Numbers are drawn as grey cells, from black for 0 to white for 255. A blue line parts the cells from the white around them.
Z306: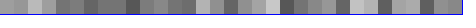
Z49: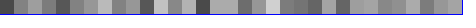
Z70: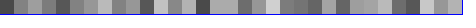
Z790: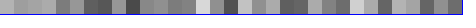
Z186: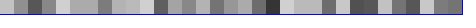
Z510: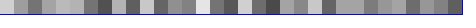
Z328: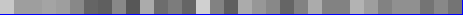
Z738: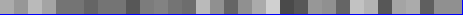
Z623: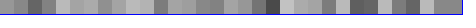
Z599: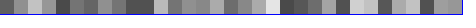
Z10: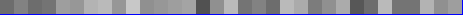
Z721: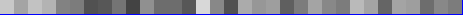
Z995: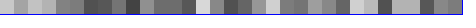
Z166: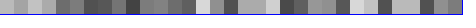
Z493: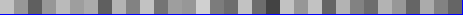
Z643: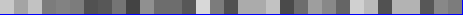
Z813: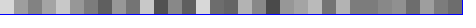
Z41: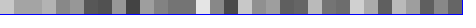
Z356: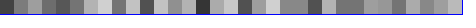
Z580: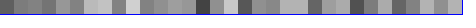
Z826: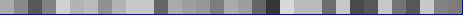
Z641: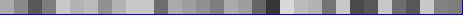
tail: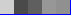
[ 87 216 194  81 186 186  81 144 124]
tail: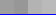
[151 200 144 151 158 164  81 144 186 116 130 109 186 171 124 144 171  87
 109 186 116 116 179 144 158]
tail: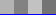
[158 151 208 124 109 194 109  67 194 151 194 101 179 130 109 179 151 101
 171 130 101]
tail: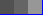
[208 124 116 158 136 101 208 186  81 179 179  87 136 124]
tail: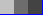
[194 151 194 101 179 130 109 179 151 101 171 130 101]
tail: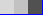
[186 186  81 144 124]
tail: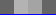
[144 109]

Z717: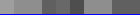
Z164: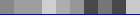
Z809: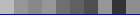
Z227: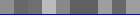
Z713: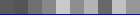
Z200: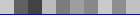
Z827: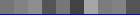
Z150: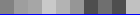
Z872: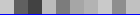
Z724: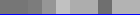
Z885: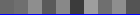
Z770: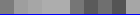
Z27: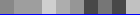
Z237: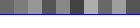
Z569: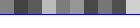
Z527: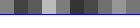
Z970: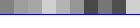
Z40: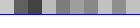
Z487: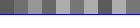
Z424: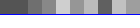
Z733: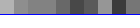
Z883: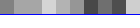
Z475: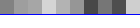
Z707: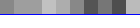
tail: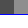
[142  96  96]
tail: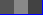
[173 104 158  84]
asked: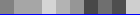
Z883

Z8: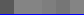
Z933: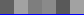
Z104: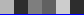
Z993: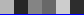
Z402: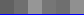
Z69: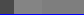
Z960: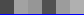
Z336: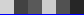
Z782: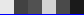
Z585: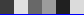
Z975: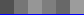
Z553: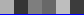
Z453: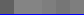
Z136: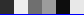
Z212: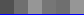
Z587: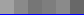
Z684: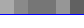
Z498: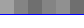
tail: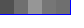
[150]
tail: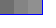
[111]
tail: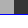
[126 104 190  60]
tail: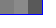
[162]
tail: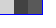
[205  81  38]

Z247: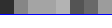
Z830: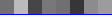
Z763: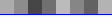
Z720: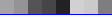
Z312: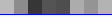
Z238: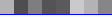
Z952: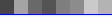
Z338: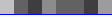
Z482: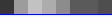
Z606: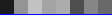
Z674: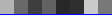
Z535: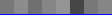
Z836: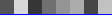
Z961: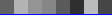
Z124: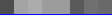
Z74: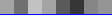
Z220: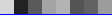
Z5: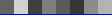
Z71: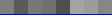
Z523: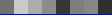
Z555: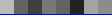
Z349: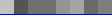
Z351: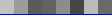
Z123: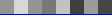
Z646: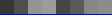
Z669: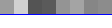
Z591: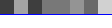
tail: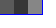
[148]
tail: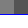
[ 90 202 179 134]
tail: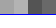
[156]
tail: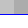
[140  90  90  78]

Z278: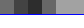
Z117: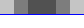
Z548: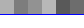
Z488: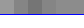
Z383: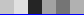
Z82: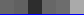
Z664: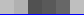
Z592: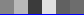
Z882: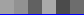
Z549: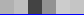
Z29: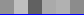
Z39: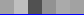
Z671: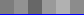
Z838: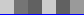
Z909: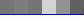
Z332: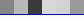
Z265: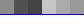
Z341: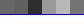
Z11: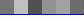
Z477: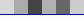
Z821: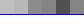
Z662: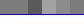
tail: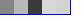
[154]
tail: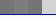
[146  97]
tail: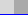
[ 67 177 103 204]
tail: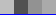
[162]

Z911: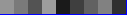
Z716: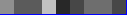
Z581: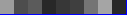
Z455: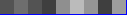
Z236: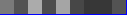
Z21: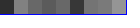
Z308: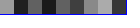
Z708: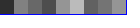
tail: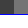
[165  40]
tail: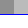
[149  63 157]

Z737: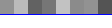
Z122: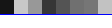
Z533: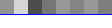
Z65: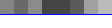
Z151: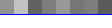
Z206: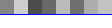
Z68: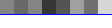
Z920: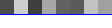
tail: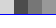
[132 152 125]
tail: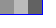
[118 194 139 146  84]
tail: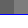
[152 118 125  91]
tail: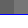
[194 139 146  84]
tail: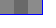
[ 69  69  91 160 187]
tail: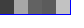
[160]
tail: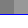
[118 125  91]

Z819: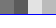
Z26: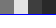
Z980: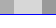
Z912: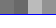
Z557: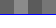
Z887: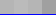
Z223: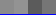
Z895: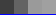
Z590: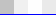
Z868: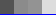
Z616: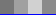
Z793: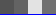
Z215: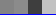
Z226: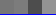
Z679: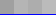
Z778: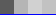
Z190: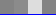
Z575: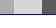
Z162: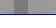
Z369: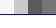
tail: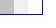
[234]
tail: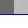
[147]
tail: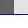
[112]
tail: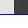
[41]

